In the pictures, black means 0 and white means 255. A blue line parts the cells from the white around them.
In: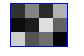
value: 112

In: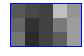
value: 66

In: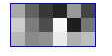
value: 146

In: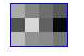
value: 140

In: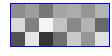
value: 53

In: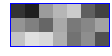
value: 217
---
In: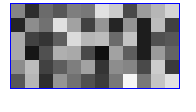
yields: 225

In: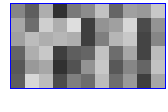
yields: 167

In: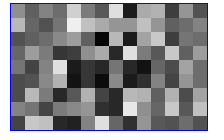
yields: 82

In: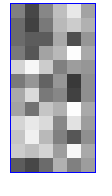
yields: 157

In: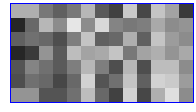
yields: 140

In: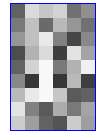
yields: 158

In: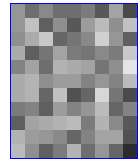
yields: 44
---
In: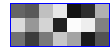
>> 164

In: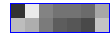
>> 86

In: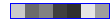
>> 47

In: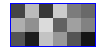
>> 152

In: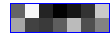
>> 187

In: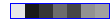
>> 70

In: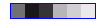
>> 182

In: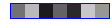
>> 41

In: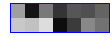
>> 59

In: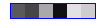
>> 16
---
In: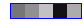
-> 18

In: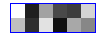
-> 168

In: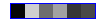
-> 54

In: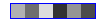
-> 149

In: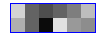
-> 153

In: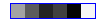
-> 4

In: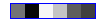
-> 94
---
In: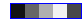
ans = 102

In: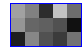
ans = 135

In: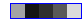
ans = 20

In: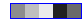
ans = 191

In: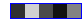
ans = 209

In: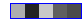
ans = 35

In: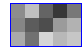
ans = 113

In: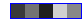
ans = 115

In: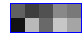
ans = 185

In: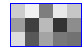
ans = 88
